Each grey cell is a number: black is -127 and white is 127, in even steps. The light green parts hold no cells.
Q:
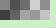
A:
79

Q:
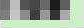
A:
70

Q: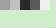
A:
111

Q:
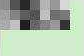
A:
87

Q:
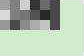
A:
89

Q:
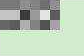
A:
99

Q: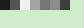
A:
113

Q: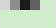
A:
86

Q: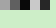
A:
73
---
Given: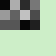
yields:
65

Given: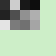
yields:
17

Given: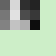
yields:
-51

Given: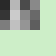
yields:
9

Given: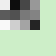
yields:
-6

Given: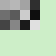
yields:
76

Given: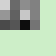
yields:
71

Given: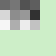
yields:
24

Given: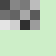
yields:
40
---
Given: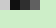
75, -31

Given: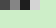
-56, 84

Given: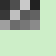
-83, 10

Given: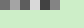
-15, 4

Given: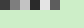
-67, -34

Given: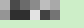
51, -11
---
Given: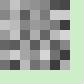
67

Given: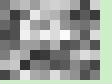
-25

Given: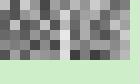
-34

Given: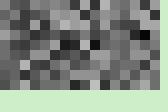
-5

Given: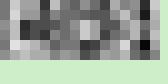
15

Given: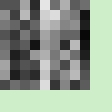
-7

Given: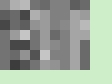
-56
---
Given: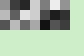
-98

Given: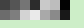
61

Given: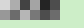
-91

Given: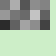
67

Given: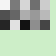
25

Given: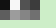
-45
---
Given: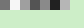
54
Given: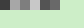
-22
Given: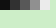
107
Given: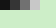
72
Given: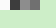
-15
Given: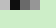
22
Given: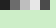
-52
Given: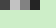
-91
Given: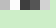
82
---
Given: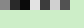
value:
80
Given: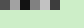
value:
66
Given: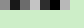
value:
-127
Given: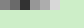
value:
45
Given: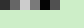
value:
-123
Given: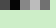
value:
60
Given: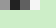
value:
-31
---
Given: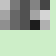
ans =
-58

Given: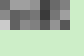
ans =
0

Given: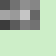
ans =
6

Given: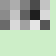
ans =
67

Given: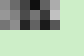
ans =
44

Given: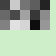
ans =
-92

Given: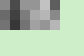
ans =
-33

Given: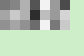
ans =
-52
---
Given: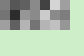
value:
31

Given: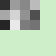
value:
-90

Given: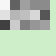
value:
-63

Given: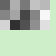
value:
84

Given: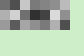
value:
26

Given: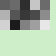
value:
82

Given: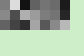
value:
-29
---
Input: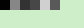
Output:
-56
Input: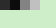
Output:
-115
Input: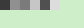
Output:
70
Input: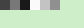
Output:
122
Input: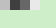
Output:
-64
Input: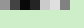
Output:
75
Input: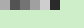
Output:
32
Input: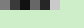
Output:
-24
